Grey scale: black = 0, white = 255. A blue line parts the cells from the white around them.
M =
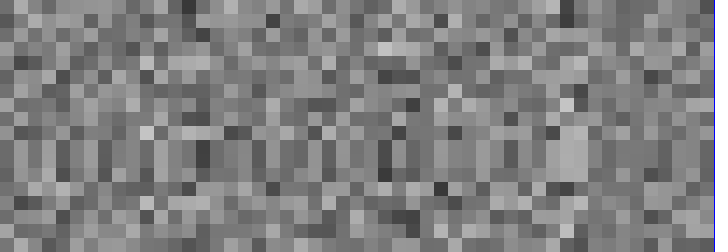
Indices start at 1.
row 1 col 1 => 111
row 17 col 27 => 138
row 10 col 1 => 146
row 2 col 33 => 176
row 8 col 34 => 173
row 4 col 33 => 128
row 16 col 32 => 147
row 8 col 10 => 173
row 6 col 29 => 84
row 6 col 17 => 120
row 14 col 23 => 105
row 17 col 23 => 87
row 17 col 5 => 99
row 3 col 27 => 120
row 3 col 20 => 156
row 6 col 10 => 135
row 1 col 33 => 146
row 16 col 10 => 145
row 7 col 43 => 131
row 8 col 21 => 124
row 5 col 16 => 145
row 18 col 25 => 115
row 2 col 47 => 160
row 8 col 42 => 87
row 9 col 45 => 96
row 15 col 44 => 139
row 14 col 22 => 118
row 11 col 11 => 107
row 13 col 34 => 113
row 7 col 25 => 112
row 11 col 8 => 94
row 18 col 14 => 84
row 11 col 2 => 152
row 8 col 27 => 139
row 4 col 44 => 148
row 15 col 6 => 95
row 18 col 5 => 106
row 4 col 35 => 78
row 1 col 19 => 130
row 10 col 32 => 124

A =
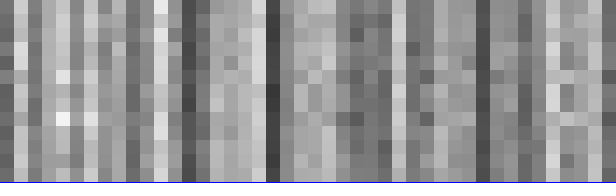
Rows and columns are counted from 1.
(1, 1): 116
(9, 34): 171
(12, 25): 153
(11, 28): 94
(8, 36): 141
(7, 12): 195
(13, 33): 155
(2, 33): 152
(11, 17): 169
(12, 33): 143
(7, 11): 154
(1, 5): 196
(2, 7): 206
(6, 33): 157
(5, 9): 170
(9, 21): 130
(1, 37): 140
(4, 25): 147
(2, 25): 132
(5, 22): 175
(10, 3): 134
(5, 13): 140
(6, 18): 174
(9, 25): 113
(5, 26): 116
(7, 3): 124
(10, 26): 111
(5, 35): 72
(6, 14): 87
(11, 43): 180
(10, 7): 201
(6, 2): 172
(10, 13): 137
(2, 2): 193
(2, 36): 146
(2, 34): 158
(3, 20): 60
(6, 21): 135
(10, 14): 85

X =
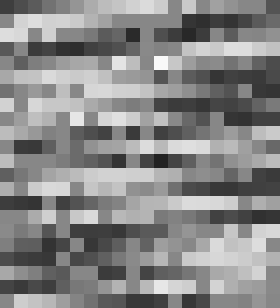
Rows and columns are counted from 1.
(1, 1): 62
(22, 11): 55
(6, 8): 192
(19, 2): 63
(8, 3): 215
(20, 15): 135
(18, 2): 95
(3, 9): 102
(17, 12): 90
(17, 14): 149
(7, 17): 83
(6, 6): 202
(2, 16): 61
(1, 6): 149
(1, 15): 135
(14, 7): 197
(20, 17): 175
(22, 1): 135
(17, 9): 56
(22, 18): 130
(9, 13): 137
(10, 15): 116
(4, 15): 211
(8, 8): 156
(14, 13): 112
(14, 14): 75
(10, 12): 64
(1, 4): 114
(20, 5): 89
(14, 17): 55
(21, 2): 58
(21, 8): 149
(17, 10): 78
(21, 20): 137
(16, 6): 200
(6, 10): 154

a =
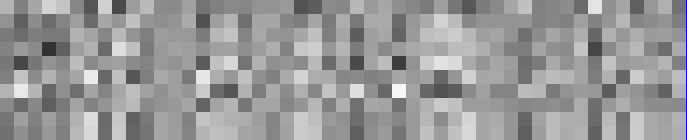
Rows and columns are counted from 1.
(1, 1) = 179
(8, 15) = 99
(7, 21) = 140
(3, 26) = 93
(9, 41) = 173
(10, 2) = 143
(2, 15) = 81
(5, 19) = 177
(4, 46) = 184
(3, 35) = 159
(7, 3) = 181
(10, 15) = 180
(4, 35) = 174
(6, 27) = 129
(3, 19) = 168
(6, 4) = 178
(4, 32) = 166
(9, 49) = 178
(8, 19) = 165
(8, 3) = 136
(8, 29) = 114
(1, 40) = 133
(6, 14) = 121
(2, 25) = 172
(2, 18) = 111
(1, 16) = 128
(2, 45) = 182
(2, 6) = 158
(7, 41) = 146
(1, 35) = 124
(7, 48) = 98
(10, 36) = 174
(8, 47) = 141
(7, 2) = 232
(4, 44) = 137
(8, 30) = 157
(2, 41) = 129

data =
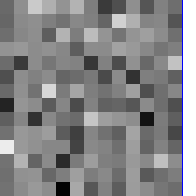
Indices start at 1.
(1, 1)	105
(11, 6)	67
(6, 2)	141
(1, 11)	85
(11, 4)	135
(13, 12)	111
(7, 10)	160
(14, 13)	109
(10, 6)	63
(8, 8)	97
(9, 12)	124
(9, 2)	133
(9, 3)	49
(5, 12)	137
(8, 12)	110
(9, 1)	95
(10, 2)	152
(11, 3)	145
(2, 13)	84
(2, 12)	135
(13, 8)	137
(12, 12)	192
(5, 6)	130
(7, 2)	144
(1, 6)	179
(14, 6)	168
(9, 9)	149
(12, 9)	123
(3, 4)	94
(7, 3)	114
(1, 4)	175
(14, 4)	141

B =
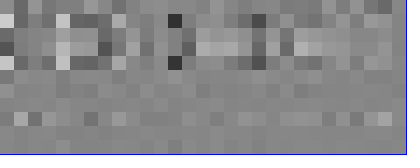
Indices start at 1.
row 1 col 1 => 140
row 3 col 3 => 132
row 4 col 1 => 84
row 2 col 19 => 75
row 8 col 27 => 133
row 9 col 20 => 134
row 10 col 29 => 133
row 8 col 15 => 136
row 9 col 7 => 115
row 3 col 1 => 106
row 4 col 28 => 148
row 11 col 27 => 134
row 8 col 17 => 133
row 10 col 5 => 131
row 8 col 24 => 135
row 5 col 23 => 114
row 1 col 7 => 151
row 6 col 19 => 143
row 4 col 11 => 113
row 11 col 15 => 134
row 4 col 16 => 164
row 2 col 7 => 98
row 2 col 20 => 124
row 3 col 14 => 112
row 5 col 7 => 100
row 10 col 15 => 134
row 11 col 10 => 135
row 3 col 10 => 148
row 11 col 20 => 135
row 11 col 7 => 132
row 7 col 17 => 131
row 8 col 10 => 135
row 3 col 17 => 152
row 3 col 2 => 127
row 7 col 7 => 127
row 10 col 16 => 138
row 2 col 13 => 49
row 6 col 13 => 145
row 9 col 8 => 135
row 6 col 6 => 136

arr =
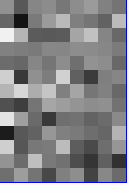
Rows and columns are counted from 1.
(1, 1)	145
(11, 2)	86
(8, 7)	141
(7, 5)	128
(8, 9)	114
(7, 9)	104
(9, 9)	138
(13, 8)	136
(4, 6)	141
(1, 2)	88
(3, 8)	133
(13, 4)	72
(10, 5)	128
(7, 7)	118
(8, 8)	144
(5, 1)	108
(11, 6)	93
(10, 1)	28
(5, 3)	134
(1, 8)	129
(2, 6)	127
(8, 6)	148
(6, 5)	209
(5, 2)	103
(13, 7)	67
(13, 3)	116
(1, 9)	116
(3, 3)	91
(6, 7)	59
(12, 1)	147
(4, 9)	123
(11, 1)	207
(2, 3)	122

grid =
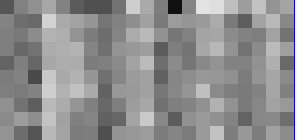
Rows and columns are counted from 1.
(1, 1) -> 86
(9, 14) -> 145
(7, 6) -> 193
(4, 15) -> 167
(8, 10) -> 156
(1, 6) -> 91
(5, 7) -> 124
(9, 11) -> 201
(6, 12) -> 97
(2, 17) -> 122
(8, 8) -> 104
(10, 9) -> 148
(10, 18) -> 152
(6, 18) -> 124
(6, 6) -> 178
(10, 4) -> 184
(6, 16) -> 151
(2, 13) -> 156
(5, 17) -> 130
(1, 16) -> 222
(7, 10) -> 153
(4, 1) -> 127
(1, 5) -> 130
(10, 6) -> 123
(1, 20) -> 147
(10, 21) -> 140
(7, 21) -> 128
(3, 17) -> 139
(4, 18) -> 115
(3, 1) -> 127
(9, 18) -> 99
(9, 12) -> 136
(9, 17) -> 131
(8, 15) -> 145
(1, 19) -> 194
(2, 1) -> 131
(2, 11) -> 161
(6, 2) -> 130
